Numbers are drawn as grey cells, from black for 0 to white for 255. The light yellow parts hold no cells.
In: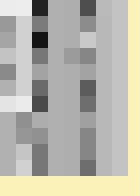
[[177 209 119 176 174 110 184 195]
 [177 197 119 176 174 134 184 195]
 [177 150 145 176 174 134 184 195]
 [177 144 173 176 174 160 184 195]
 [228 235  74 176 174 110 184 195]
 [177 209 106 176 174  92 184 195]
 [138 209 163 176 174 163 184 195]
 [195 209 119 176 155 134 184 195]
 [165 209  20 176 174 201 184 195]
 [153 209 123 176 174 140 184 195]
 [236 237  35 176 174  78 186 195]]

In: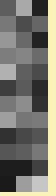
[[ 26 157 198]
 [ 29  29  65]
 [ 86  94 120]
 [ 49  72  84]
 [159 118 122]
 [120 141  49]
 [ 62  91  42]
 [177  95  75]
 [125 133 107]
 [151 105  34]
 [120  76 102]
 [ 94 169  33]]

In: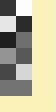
[[114 115]
 [ 71 213]
 [148  87]
 [ 31 111]
 [230  42]
 [ 53 253]]

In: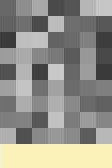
[[176  80 137 152 138  93 184]
 [126 130  87 193 124 155 134]
 [111 173 137 175 138 105  96]
 [161 195 113 162 107 119 127]
 [ 82 181  63 200 103 157  58]
 [157 170 135 121  91 152  73]
 [ 59 191 194  99 107 128  61]
 [ 98 111  75 188 110 106  87]
 [104 142 168  74  85 182 198]]

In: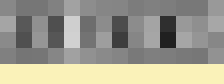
[[128 117 118 134 161 145 138 133 121 127 125 121 119 146]
 [138  80 150  86 209 115 158  61 134 166  32 166 149 135]
 [165  88 144  79 207 109 140  76 140 164  47 153 143 167]
 [136 118 118 129 162 141 134 133 124 128 125 120 120 153]]

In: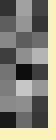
[[ 24 106  55]
 [138 141  60]
 [125 198 150]
 [116  13  62]
 [ 62 143 180]
 [136  93 109]
 [ 94 149  53]
 [ 50 161  68]]

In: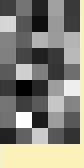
[[ 33  97 203  87  50]
 [114 253  27 157  87]
 [116  61  90 198 132]
 [ 56   1  38 158 238]
 [ 90 208 127  52 110]
 [128  69  32  56 185]
 [131  97 178 155 180]
 [214  85  14 153  60]
 [ 63 116  34 161  57]]
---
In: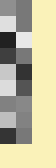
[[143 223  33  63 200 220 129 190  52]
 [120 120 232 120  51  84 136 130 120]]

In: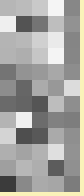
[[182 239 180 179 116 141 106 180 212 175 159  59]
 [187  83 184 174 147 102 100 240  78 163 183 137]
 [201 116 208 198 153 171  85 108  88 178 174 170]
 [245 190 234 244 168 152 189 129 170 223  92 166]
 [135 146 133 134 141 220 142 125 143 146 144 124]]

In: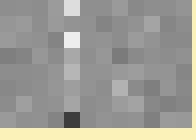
[[142 150 154 127 141 136 140 154]
 [143 154 147 132 141 140 159 144]
 [141 142 145 151 142 143 144 145]
 [155 154 132 140 149 150 146 132]
 [221 147 237 168 182 158 165  61]
 [143 145 146 143 147 147 141 140]
 [143 132 147 151 147 142 144 147]
 [154 141 141 123 153 178 156 144]
 [137 146 155 138 157 139 163 146]
 [142 164 147 144 148 127 136 128]
 [142 134 138 141 148 149 129 154]
 [148 141 138 145 134 137 134 152]]

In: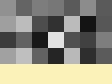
[[145 159  59 161]
 [100 188  98 191]
 [125  77  24  98]
 [119  49 226  37]
 [ 90 187  80 185]
 [140  20  65  46]
 [ 90  87 126  91]]

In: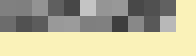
[[128 108]
 [127  81]
 [147  92]
 [ 95 153]
 [ 71 155]
 [196 127]
 [149 128]
 [152  62]
 [ 72 136]
 [ 80  88]
 [ 97 184]]

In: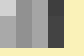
[[210 169 169]
 [145 145 145]
 [165 165 165]
 [ 62  67  67]]
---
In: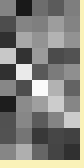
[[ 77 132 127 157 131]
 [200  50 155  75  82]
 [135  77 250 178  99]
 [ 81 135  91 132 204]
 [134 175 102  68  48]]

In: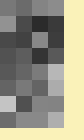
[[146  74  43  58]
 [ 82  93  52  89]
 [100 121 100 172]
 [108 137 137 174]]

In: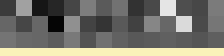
[[102  70 103   5 144  67  52  89  65 134 103 218  74 118]]

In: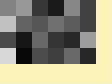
[[193  99  86 112  93  64]
 [215   8  76  63 105  38]]

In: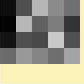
[[  3 183  97 125  52]
 [107 153 133 110 164]]

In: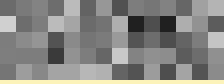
[[207 109 124 187 166 107 115 175  32  78  32 173 146  93]
 [126 125 124  58 146 124 102 200 132 144 141  93 109 144]]

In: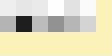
[[180  30 187 145 182 212]]

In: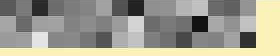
[[165 107 159 161 130 140 128 155 211 108 122 112  19 168 145 193]]

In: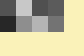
[[ 39 142 180 115]]
